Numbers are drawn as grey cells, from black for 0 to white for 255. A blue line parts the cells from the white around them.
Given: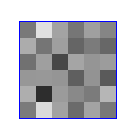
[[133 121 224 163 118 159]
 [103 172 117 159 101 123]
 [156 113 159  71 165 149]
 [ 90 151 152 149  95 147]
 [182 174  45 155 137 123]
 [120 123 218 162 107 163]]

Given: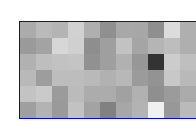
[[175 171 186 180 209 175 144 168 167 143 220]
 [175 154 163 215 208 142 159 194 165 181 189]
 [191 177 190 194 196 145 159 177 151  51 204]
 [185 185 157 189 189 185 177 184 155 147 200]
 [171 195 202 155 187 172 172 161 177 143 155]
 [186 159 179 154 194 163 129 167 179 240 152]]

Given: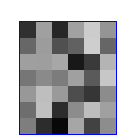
[[149  48 160  38 161 204]
 [102 103 156  80  97 206]
 [180 159 158 167  24  58]
 [199 118 138 124 160  90]
 [140 152 190 154  77  54]
 [160 110 192  44 140 189]
 [141 126  44   8 166  66]]

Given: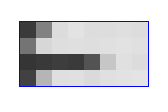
[[221  58 129 220 227 221 221 223]
 [224 116 215 222 223 222 224 226]
 [220  53  57  61  58  83 198 224]
 [228  65 181 223 224 218 224 226]]

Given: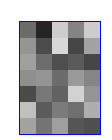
[[204 108  37 205 132]
 [162 149  76 216  70]
 [ 70 160 109  78  90]
 [133 143 148 108 154]
 [148  75 120  98 210]
 [174 192  91 123 111]
 [ 79 163 116 159  86]]

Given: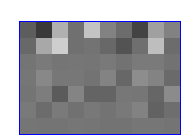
[[130  93  57 176 112 195 130 108  67 160]
 [108 104 168 206 112 115 104  83 111 190]
 [114 116 122 117 118 117 121 114 122 122]
 [106 118 136 119 119 115 131 103 141 131]
 [139 116 125  91 132 100 100 119 118 102]
 [110 121 108 122 113 120 115 121 130  98]
 [116 117 116 116 118 117 115 115 118 118]]
